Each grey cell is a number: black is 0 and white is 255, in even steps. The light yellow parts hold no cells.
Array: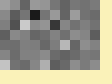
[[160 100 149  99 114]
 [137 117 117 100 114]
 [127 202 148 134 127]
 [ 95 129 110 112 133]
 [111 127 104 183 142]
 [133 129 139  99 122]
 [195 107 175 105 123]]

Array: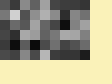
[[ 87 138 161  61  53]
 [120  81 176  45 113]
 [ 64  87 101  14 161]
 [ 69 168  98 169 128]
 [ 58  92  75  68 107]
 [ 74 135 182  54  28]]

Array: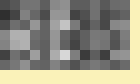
[[ 75 115  94 144  93  89 109]
 [ 47 129  76 149  80  74  98]
 [ 73  98  99 195  71  72 141]
 [136 176  99 101  96 118 125]
 [131 177  96  97  97 116 119]
 [ 65  92  95 215  59  62 148]
 [103 144  99 108 106 109 106]]

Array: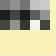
[[121 116 204]
 [ 30  29 147]
 [ 69  53  67]]

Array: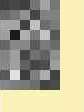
[[ 63  65 162]
 [104 146 129]
 [167  64 107]
 [159 175 194]
 [102 136 121]
 [132  70  98]
 [136  97  77]
 [ 90  61 173]
 [134 120  66]]

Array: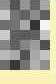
[[141 148 166]
 [199  98  95]
 [112 169 243]
 [204  91 196]
 [133 133  80]
 [184  82 194]
 [108 116 143]]
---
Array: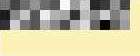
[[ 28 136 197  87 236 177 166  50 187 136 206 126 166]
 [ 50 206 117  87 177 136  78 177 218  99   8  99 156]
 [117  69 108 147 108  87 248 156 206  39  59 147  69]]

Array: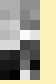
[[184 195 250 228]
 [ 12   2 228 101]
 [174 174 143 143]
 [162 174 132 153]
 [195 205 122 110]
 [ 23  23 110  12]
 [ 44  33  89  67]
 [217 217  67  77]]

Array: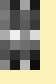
[[134  23 184  13]
 [110  34 163  23]
 [172 239 144 218]
 [ 90 122 110  99]
 [122  67  99  67]
 [110  67  90  55]
 [ 79  46  79  34]]

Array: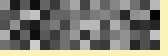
[[ 89  79 174 194  37 100 100 122 100 122 133 112  37 144 153   5]
 [174  26 100  14  89  58 112 153  48 153  89 122 144 100  79 194]
 [153  26  89  14 100  58 122 165  68 153 100 133 165 112  68 184]
 [112  89  58 204  48  79 112  79 184  68  58 174 144  37  79  48]
 [ 79 144  48  26 100 122  68 133 184 184  68 174 122  37  48  37]]

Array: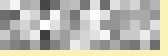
[[109 100 235 212 129 245 169 118 224 255 224 148 158 169 169 148]
 [129 189 212 180 255 224 180 139 201 235 148 148 169 201 169 224]
 [201 148 201 235  61 180 158 189 212 224 245 129 201 201 235 180]
 [212 245 169 180  70 109 180 189 118 224 109 224 189 212 158 180]
 [148 129 118 169  90 129 158 235 212 158 139 169 129 118 189 109]]

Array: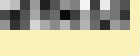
[[146  51  95 212 167 137 178 117 178 106  42 155 128]
 [ 72  32  83 167  83 106  10  61 167  95 137 117  51]
 [212 189  61 155  32  83 146 128 244  61 233 117  83]]

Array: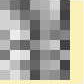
[[122 234 222  89 141 122 169]
 [159 234 200  77 150 122 132]
 [191 222 179  77 150 141 101]
 [211 211 159  89 159 150  89]
 [222 191 132 101 169 179  66]
 [211 159 112 122 169 191  66]
 [191 132 101 141 179 200  66]
 [150 112  89 169 179 211  77]]
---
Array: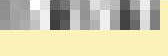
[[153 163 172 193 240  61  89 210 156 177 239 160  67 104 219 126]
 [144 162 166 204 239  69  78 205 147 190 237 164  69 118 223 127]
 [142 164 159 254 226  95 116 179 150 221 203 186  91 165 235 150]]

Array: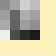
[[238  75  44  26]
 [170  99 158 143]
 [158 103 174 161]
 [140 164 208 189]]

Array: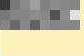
[[133 105 136  98 143 132 134 134]
 [121 132 133 140 136  83 142 224]
 [ 59 121 138 159 129 140 135 133]]

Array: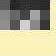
[[143  82 208 137  54]
 [133 103  68 164  71]
 [ 89  40  50  47  42]]

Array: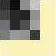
[[123 153 146  57]
 [112  39  78 160]
 [ 67  40  35 145]
 [ 48  14 143 196]]

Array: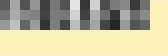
[[152 191 100 155  52 127  71 188 102 165  68  37 154  85 102]
 [114 170 136 129  67 123 119 209  64 175 111  53 174 107 139]
 [ 91 166  83 148  64 120  82 229  54 208  78 122 136  57 112]]

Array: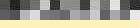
[[ 93  82 182 218 121 114 104 168 146 201  97 169 113 231]
 [ 78  36  79 112 198  54 141 139  61 188 114 226  82  49]]

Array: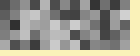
[[169  79 123  60 157 202 150 192  72 134 124 113 160]
 [126 155 191 109 167 187 185  76 132 156  68  97 141]
 [119  48 187 166 158 201 152 204 162 113  64 157  97]
 [ 93 128 184 198 159 112  70  66 133 152  67 159 208]
 [ 75 108 145  73 180  76 136  75 163  52 112  60 128]]
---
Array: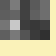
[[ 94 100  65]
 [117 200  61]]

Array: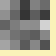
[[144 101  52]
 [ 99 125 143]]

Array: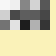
[[208  73  94]
 [115 226  29]]

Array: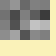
[[114  74 127]
 [127  81 144]]

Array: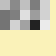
[[116 127 223]
 [116 210 162]]

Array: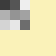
[[177 148 162]
 [212 231 109]]

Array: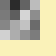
[[122  94 213]
 [134 170 194]]

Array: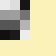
[[156 158 115]
 [ 85  86 180]]
